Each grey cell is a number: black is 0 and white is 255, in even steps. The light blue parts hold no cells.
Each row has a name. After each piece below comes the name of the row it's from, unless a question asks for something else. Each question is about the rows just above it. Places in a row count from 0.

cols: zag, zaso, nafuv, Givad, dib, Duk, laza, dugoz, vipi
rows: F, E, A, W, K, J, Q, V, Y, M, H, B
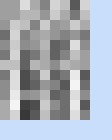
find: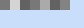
J
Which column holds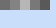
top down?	laza
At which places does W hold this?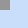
5 7

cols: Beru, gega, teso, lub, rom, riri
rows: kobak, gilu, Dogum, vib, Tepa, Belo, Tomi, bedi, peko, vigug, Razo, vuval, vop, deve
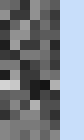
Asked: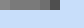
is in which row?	vop
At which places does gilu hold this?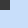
1 2 5
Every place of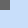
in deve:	2 4

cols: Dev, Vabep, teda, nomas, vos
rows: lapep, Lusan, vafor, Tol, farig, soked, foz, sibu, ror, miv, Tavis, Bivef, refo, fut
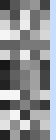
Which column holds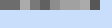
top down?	nomas
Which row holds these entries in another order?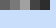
sibu
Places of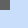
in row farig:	0 1

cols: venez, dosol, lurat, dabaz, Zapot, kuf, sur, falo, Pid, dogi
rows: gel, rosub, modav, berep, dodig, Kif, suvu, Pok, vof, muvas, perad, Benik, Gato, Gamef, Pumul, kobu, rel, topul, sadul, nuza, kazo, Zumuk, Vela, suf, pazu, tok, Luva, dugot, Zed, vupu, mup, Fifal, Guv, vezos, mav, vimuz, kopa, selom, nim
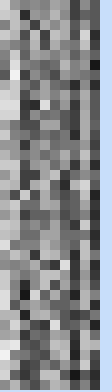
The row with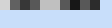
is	selom
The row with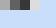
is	Luva

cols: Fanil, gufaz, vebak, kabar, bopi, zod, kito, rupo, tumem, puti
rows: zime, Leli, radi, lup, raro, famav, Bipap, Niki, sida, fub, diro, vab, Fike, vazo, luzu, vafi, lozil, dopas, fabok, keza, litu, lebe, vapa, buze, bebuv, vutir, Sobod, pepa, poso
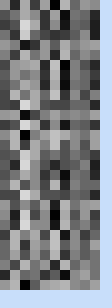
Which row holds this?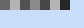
fabok
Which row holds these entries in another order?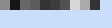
Fike
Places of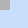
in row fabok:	1 5
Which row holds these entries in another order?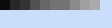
Leli

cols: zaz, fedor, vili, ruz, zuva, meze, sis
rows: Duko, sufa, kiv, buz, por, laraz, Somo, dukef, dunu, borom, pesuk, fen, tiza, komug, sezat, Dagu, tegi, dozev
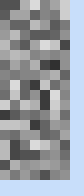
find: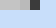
tiza
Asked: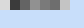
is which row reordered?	dunu
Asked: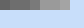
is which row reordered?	komug
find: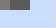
buz
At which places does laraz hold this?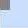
3 5
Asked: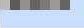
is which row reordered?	kiv
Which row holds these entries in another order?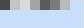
por

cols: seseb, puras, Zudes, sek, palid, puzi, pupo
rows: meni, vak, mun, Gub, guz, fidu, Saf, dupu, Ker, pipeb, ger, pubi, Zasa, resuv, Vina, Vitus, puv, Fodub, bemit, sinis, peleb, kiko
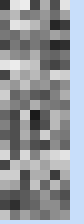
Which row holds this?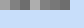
ger
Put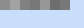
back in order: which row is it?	Gub
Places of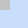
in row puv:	1 3 5 6
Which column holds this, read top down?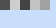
palid
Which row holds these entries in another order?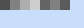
pipeb
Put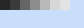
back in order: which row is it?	mun
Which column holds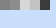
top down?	puzi

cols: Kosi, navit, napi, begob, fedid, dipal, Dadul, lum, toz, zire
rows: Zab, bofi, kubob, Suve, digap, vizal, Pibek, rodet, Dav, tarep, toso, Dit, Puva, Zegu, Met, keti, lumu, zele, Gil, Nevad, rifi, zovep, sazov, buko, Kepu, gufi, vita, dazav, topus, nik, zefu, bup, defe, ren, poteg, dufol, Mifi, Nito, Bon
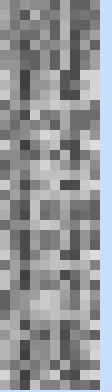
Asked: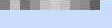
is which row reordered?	zefu
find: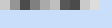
gufi
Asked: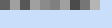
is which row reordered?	digap

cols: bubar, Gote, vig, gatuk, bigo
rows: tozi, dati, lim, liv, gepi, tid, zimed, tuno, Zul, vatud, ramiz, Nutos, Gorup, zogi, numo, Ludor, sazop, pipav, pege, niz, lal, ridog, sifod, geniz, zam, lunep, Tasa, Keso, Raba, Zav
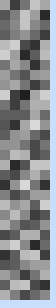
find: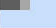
Nutos
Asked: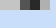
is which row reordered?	sazop
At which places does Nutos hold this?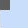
0 1 2
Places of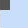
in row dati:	0
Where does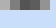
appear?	sifod

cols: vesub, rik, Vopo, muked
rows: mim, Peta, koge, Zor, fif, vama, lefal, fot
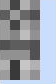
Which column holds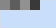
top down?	rik
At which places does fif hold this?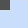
0 3
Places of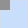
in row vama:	0 1 2
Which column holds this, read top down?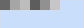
Vopo
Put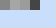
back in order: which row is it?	koge
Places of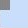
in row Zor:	1

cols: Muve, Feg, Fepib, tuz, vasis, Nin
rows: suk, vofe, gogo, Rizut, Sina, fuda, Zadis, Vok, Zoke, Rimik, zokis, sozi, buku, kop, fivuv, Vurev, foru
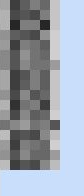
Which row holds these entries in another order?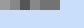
Zadis
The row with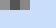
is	Vurev
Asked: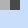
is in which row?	vofe

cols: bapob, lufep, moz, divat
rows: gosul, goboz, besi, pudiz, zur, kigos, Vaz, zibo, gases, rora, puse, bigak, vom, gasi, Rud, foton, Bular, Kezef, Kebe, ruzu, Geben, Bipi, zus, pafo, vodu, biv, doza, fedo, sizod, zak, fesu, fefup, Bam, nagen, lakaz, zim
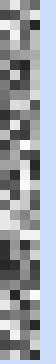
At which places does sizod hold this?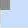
1
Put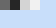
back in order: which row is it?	besi
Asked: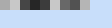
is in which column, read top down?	divat
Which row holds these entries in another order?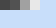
vom
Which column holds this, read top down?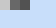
divat

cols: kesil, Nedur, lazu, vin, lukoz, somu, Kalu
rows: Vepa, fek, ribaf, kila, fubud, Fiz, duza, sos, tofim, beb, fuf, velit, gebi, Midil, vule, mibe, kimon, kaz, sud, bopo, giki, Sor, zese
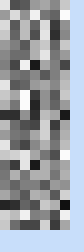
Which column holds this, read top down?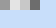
kesil
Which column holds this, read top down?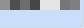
lazu
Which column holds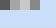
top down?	lukoz
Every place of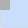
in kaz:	1 3 4 6

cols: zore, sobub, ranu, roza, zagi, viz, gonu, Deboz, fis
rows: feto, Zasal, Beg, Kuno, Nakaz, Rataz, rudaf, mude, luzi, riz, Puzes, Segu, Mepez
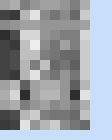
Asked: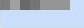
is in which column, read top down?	gonu
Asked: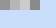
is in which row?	Mepez
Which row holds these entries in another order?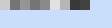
mude
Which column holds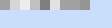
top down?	roza
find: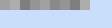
Puzes

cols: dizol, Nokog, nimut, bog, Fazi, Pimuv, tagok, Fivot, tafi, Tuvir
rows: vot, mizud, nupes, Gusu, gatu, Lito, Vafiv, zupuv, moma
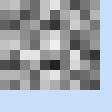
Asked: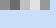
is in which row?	vot
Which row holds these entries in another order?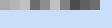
moma
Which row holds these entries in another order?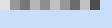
vot
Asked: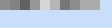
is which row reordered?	Gusu
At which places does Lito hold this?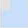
2 3 7

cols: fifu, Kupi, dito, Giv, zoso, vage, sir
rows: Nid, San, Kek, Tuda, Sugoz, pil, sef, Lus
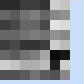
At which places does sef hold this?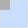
2 3
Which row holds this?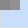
San

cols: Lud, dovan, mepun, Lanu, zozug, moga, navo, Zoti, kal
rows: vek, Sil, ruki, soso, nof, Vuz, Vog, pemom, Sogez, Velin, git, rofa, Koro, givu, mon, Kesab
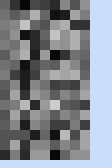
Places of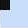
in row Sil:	5
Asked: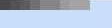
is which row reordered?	rofa

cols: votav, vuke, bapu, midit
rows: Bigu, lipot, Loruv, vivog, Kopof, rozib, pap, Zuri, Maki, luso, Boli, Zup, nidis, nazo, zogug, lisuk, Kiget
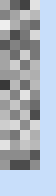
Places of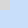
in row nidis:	1 3
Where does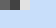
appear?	Bigu
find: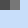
vivog
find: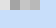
zogug
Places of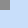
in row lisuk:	0 1 2
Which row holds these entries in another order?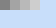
lipot

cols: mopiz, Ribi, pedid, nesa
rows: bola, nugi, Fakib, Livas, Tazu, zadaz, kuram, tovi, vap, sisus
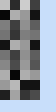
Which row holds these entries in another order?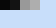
nugi
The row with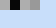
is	tovi
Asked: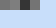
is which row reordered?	Livas
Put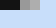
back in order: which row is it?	Tazu
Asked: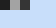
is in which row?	sisus

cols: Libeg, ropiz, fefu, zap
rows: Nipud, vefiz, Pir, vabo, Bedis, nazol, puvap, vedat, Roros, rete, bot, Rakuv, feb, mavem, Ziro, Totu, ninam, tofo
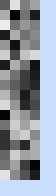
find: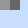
Rakuv
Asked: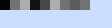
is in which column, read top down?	ropiz
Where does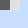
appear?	Nipud
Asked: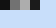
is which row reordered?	puvap

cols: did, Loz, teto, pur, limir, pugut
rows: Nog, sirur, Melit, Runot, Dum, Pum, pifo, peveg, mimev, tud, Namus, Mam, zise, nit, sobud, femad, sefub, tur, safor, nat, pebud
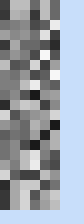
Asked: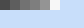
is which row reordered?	peveg
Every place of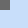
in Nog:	3 5
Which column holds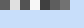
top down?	limir

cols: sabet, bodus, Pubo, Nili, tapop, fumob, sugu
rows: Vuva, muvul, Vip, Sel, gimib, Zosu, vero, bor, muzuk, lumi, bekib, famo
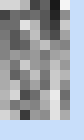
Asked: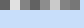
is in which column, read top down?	Pubo
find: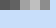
gimib
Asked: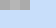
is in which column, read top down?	sabet
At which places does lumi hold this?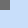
3 6
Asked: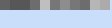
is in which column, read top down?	tapop
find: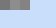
bekib

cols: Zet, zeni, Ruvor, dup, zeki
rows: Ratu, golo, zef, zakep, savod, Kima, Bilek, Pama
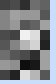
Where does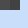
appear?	zakep
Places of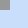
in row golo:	2 3
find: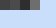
Ratu
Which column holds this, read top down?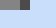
Zet
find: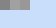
golo

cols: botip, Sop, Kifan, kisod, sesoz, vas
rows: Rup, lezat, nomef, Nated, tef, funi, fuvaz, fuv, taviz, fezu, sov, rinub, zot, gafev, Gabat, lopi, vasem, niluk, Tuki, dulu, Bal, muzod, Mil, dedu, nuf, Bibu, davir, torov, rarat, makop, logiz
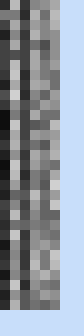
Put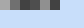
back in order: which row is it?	tef
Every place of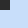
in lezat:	2
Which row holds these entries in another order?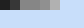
Nated

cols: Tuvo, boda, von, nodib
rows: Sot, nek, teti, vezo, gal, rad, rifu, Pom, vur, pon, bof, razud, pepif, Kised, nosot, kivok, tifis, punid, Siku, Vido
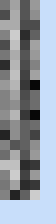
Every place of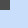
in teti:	2 3
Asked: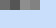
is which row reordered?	bof
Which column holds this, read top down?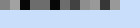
nodib
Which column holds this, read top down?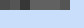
von
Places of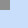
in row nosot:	3
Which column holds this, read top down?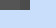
von
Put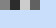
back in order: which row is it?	vezo

